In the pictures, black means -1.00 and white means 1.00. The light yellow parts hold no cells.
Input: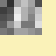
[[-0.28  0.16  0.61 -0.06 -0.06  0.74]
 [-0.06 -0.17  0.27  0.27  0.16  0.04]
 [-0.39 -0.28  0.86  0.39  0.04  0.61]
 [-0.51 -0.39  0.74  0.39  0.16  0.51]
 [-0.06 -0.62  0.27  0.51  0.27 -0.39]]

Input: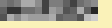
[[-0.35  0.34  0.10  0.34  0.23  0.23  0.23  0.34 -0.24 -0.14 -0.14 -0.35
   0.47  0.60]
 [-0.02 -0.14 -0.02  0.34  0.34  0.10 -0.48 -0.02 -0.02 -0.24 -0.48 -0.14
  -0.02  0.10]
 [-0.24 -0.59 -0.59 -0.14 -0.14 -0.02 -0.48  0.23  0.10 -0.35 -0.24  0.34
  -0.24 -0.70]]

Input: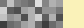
[[-0.06  0.51  0.04 -0.06 -0.16  0.75  0.04  0.39  0.26]
 [ 0.51  0.15  0.26 -0.38  0.39  0.63 -0.26  0.39 -0.38]
 [-0.51 -0.16 -0.06  0.26  0.39 -0.16 -0.51 -0.16  0.04]
 [ 0.63 -0.26 -0.38  0.26  0.39 -0.26  0.15  0.15 -0.06]]

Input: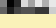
[[-0.24 -0.77 -0.46 -0.36 -0.36 -0.57 -0.57  0.61]
 [ 0.01 -0.98 -0.67  0.71  0.27  0.82  0.37  0.82]]

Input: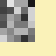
[[-0.38  0.78  0.29  0.29 -0.82]
 [-0.38  0.41 -0.05 -0.05  0.52]
 [-0.28  0.29  0.07 -0.61  0.65]
 [ 0.65  0.18 -0.05 -0.61 -0.16]
 [ 0.29  0.07  0.41  0.41 -0.05]
 [-0.49 -0.38  0.65 -0.16  0.65]]

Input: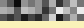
[[ 0.37  0.26 -0.34  0.50  0.37  0.15 -0.59 -0.08  0.84  0.50  0.05  0.84]
 [ 0.05 -0.34 -0.91  0.15 -0.08  0.15 -0.34  0.37 -0.59 -0.08  0.50 -0.08]
 [-0.34 -0.59 -0.34 -0.79 -0.47 -0.69 -0.21  0.63 -0.79 -0.21  0.37 -0.21]]

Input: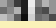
[[ 0.50  0.28 -0.28 -0.90  0.62 -0.15 -0.04 -0.41]
 [-0.15  0.06  0.40 -0.77  0.74 -0.28 -0.41  0.16]
 [ 0.28 -0.04 -0.53 -0.77  0.85 -0.04  0.40  0.16]]

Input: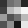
[[-0.48  0.45  0.67  0.93]
 [-0.36  0.13 -0.82  0.80]
 [-0.60 -0.12  0.01 -0.71]
 [ 0.23 -0.36 -0.12  0.45]]

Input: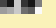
[[ 0.22  0.34  0.58 -0.14 -0.26  0.96]
 [-0.46 -0.82  0.58 -0.59 -0.82 -0.01]]
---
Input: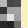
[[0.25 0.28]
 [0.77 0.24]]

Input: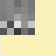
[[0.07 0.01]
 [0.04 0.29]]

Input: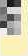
[[ 0.70  0.70]
 [-0.42  0.12]]

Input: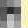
[[-0.65 -0.35]
 [ 0.41  0.05]]

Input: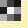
[[ 0.92  0.26]
 [-0.14 -0.58]]

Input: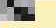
[[ 0.34 -0.84]
 [ 0.35 -0.33]]
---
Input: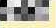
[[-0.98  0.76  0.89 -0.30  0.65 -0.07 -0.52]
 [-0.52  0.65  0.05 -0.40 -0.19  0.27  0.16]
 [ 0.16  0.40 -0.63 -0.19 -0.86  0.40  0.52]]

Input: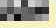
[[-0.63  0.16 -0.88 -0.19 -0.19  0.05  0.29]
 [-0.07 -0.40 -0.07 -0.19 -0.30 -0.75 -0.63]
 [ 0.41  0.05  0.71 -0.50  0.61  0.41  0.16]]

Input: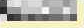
[[-0.69  0.21  0.21  0.57  0.57  0.57  0.92  0.33  0.33  0.80  0.45]
 [-0.36  0.70  0.80  0.57  0.70  0.70  0.33  0.45  0.45  0.21  0.45]
 [ 0.70 -0.59 -0.47 -0.03 -0.36 -0.13 -0.26 -0.13 -0.13  0.08 -0.26]]

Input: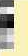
[[-0.67 -0.91]
 [-0.44 -0.67]
 [-0.31 -0.31]
 [ 0.06  0.31]
 [ 0.18  0.53]
 [ 0.43  0.78]
 [ 0.65  0.91]]

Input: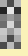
[[-0.72  0.80 -0.62]
 [-0.40  0.47 -0.28]
 [-0.15  0.68 -0.15]
 [-0.02  0.21 -0.02]
 [ 0.34 -0.40  0.47]
 [ 0.47 -0.40  0.34]
 [ 0.57  0.21  0.57]]

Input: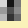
[[ 0.21 -0.39  0.08]
 [ 0.44 -0.60 -0.15]
 [ 0.67 -0.84 -0.05]]

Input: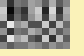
[[-0.48  0.80  0.26  0.48 -0.27 -0.48  0.59 -0.61  0.48 -0.27]
 [-0.38  0.80  0.15  0.36 -0.38 -0.38  0.59 -0.48  0.48 -0.17]
 [ 0.04 -0.27 -0.07 -0.07  0.15  0.04 -0.17  0.15 -0.07  0.04]
 [ 0.15 -0.61 -0.07 -0.17  0.36  0.15 -0.38  0.36 -0.27  0.04]
 [ 0.26 -0.61 -0.07 -0.17  0.26  0.15 -0.27  0.36 -0.27  0.04]
 [ 0.48 -0.72 -0.17 -0.48  0.15  0.48 -0.48  0.48 -0.38  0.26]
 [ 0.59 -0.93 -0.27 -0.61  0.26  0.59 -0.72  0.69 -0.61  0.36]]

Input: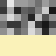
[[-0.57  0.35 -0.70 -0.25 -0.35 -0.01  0.59 -0.81]
 [-0.35  0.81  0.22  0.22  0.12 -0.12  0.22 -0.01]
 [-0.12 -0.57 -0.57 -0.12  0.59 -0.57 -0.81 -0.47]
 [ 0.12  0.48 -0.25 -0.01  0.70  0.35 -0.70  0.12]
 [ 0.22  0.70  0.35 -0.12 -0.70  0.48 -0.35  0.12]]
